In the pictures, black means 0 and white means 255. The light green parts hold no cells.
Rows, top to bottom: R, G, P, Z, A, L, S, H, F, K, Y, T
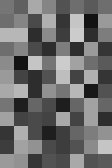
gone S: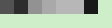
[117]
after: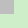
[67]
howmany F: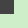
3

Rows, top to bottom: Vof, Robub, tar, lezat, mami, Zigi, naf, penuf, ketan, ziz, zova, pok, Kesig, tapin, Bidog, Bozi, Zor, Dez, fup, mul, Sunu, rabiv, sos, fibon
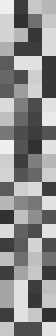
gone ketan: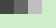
[233]
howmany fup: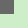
0
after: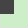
[233]
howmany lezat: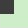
2

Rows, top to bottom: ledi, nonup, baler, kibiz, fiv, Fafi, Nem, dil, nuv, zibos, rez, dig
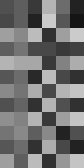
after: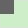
[49]
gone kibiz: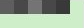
[65]
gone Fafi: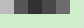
[41]

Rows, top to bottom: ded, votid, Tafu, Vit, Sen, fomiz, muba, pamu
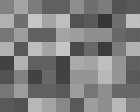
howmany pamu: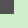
1
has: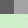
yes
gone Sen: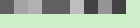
[170]
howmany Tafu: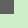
3
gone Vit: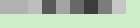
[74]
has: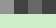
no

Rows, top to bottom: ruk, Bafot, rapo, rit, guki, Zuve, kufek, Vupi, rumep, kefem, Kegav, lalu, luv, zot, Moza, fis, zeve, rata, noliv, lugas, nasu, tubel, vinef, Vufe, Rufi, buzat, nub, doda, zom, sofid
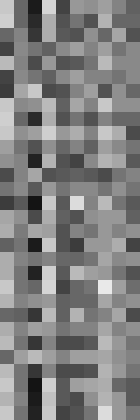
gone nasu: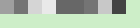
[109]
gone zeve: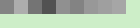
[123]
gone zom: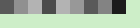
[193]

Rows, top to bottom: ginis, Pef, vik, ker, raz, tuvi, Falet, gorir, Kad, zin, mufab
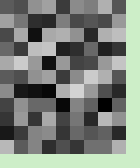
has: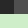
no
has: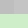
yes

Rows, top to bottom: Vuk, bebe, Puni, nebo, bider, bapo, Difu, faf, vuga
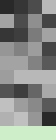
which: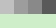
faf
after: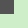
[62]
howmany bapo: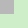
3

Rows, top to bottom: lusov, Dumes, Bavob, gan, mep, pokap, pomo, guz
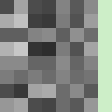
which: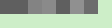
Bavob
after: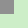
[108]
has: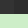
yes
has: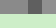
no

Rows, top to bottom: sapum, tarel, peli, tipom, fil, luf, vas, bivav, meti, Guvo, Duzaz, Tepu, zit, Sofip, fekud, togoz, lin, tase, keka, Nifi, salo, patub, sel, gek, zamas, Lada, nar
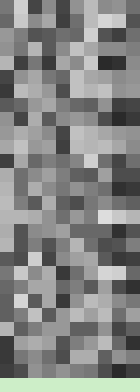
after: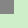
[207]
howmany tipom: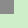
3

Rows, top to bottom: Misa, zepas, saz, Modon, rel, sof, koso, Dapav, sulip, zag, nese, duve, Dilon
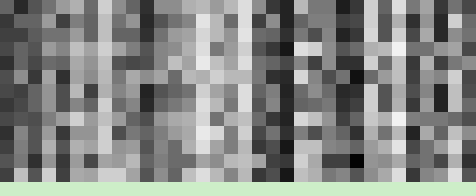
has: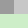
no
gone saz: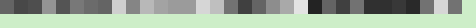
[92]
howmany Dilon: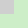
3
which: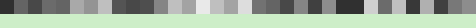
rel
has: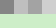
yes
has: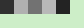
yes
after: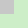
[176]

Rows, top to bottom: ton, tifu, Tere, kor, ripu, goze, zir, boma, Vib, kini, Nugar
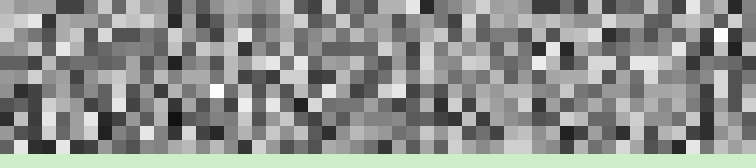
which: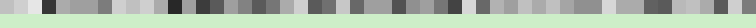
tifu
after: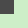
[178]
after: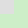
[47]
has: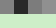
no

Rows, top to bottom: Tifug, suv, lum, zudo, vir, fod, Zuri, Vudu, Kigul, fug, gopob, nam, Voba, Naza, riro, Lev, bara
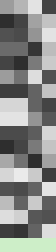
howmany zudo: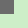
2
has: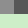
no
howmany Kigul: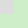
0
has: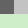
yes

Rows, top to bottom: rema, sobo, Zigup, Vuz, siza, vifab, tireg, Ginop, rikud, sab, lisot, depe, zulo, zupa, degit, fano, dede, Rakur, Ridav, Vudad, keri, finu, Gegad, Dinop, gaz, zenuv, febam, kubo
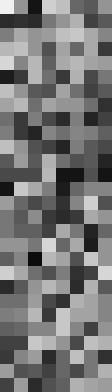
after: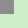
[57]
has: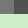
no
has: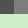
yes
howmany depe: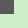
3
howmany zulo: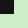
3

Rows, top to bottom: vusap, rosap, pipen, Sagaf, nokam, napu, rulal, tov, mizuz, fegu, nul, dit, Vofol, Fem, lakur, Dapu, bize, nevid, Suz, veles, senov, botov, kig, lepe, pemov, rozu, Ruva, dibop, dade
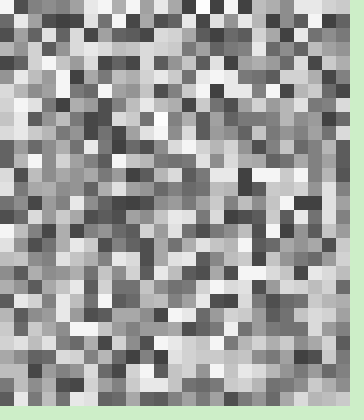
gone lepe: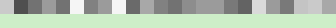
[239]
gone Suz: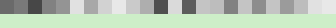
[135]
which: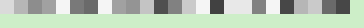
rulal
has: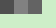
yes

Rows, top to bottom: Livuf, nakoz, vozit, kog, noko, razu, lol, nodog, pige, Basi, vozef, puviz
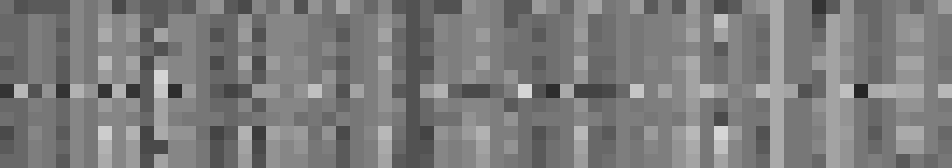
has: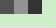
yes
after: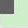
[74]
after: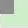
[119]
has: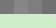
yes
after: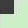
[163]
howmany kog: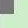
14

